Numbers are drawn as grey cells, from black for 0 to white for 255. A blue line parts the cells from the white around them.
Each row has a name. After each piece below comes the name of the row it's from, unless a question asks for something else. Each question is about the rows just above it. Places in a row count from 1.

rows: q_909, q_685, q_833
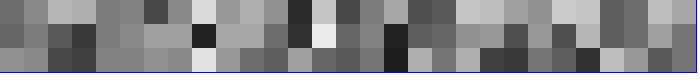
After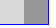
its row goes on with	[174,144,42,197,72,124,167,80,88,197,189,159,144,203,197,95,109,189,167]
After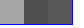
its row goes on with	[197,189,159,144,203,197,95,109,189,167]
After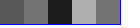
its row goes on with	[174,64,57,116,95,49,189,152,88,116]

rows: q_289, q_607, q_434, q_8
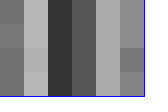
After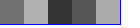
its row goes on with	[120]
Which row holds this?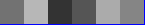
q_8
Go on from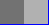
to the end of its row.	[51,85,171,120]

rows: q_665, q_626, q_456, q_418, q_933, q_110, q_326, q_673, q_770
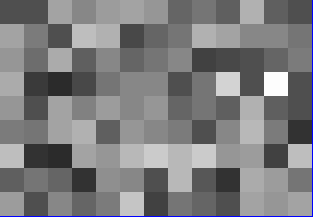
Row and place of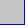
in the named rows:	q_770, 6
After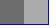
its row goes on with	[95,135,101,117,135,65,72,79,101,123]
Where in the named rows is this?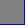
q_933, 4
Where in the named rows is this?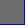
q_456, 2
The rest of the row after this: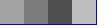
[177,72,101,117,177,163,135,135,117]
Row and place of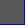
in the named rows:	q_673, 9
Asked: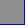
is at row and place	q_673, 5

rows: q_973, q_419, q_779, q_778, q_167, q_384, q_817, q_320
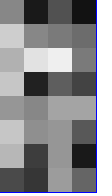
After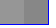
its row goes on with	[164,164]
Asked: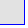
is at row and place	q_779, 2
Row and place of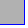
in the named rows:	q_779, 1
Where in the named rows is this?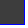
q_817, 2
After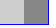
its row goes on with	[122,108]
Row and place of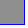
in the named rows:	q_384, 2

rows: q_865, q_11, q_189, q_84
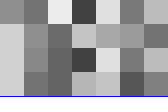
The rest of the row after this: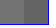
[182,196,86,128]
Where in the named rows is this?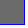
q_11, 3

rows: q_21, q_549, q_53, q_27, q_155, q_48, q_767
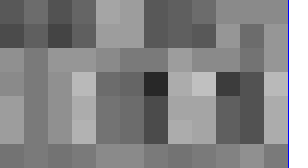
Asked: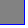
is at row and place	q_767, 10
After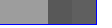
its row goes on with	[88,150,108,150]

